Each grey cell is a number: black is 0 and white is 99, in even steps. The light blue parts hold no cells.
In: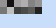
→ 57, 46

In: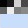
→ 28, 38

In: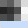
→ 85, 30

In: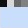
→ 50, 6

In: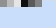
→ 51, 56

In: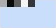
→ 21, 67

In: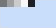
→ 12, 46
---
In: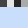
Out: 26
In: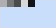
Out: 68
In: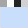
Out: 64
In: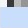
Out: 95
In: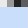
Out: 91
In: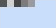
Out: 33
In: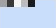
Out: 63
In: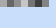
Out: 66
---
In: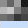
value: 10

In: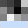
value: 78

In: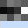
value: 36

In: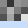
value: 53

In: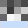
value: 28

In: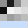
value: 79

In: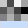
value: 63

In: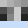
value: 57
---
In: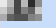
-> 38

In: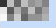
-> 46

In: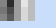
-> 84

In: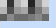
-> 47

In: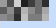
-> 42

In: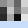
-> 45

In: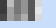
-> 34

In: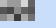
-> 38
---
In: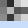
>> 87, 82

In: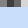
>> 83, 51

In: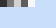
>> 96, 81

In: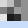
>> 89, 84

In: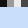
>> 91, 60

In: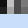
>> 75, 64

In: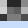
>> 81, 75

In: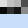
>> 86, 75

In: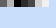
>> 93, 82
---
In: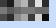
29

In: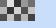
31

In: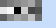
37

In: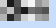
69

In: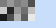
10

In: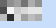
73

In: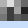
46

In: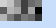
70
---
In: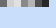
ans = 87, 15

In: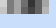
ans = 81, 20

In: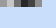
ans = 77, 15

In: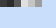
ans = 87, 17

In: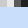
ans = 90, 13

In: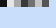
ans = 89, 7

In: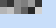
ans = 81, 15

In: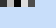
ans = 86, 2

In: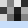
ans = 90, 7

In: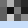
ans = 80, 6
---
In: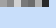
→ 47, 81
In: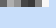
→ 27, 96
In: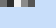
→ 93, 93
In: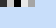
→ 0, 90
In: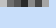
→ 16, 75
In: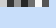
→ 15, 96
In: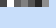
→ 50, 99
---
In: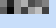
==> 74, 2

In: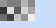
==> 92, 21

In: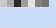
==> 88, 16

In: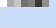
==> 98, 22

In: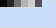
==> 80, 3

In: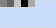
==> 77, 0

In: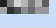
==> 82, 13

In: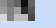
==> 84, 6

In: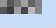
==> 73, 23
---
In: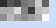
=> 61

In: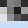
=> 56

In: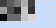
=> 41

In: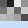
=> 68

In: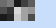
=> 79

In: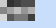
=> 47

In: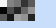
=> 63

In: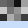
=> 67

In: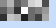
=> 42
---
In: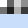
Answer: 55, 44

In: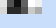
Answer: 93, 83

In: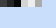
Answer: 66, 24

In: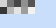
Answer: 33, 21

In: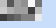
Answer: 45, 24

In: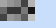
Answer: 70, 26
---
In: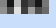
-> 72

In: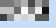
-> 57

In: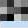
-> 60

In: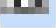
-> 17

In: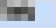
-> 73

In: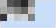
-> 27

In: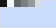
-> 39

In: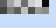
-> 80
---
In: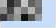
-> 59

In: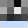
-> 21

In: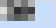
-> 35

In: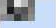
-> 21

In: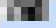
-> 65

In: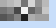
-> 51

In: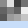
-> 65

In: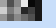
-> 53

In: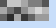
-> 65

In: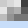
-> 46
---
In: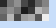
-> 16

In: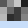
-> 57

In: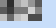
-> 75

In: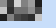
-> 50

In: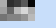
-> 23

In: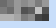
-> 59

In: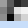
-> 35
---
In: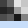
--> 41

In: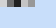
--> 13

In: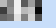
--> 35

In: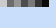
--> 47

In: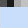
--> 10

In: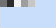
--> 94

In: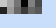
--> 2
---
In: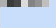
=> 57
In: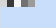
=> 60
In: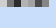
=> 52
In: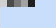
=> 47
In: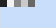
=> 52
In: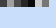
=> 30
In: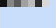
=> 52
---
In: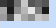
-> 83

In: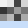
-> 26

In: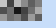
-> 49

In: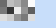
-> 58

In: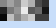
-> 52

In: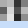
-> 15

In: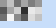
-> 54
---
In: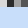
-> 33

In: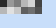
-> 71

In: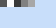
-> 50

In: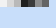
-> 12

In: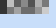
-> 53

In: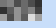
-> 41

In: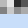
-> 33
